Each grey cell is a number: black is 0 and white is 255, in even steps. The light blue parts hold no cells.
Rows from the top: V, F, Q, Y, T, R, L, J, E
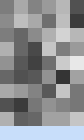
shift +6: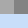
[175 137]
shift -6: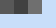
[ 82  59 105]
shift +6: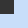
[58]
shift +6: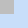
[196]
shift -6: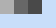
[170  97  67]
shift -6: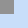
[140]
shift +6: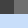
[ 71 117]

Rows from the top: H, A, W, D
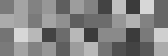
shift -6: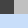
[ 61 186]
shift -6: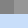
[124 145]
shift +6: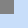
[136]
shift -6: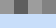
[145  88 151 124]

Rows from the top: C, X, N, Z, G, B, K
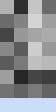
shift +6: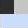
[ 52 203]
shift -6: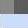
[130  85]
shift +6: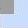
[164]
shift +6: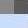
[142  97]
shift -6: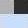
[171  40]

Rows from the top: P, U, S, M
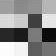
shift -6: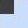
[57]
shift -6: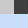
[196  57]
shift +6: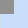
[150]

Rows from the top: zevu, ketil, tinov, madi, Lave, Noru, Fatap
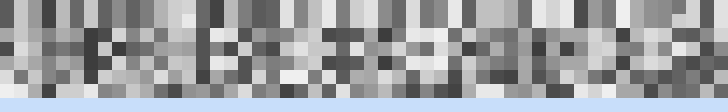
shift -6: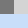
[113 206]
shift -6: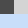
[ 69 206]

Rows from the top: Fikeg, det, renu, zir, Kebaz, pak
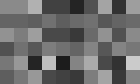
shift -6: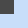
[67]
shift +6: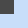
[79]
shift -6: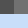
[ 75 107]
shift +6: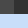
[79 56]

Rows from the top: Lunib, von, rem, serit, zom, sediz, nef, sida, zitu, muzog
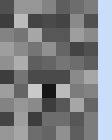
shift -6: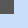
[81]
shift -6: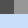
[ 74 144]
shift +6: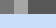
[123 172  93  93]

